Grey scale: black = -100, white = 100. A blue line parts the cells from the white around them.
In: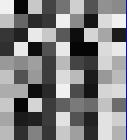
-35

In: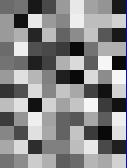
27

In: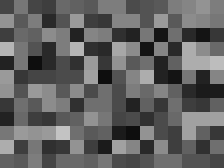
4

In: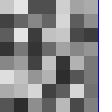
62

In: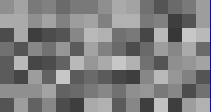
-17
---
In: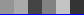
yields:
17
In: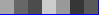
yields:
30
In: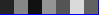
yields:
-72
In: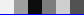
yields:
89
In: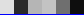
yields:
76
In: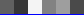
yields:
-25
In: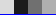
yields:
72
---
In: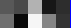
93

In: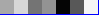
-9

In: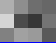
21

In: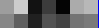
-75

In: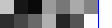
-18

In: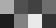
83

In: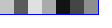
76

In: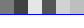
80

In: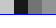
-10
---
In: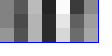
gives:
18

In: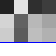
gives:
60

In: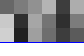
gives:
63

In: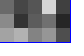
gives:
28

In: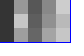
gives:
-59

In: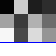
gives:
94

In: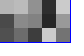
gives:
-37

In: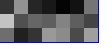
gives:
-14

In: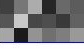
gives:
30

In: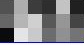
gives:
-91
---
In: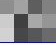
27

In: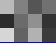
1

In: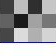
49

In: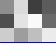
72

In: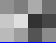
-1

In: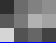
-15

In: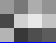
-6
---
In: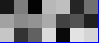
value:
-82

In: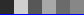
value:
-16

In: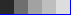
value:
27

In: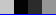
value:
17

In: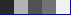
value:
-10

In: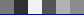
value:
-5

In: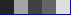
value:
-21

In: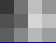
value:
-26

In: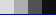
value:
36
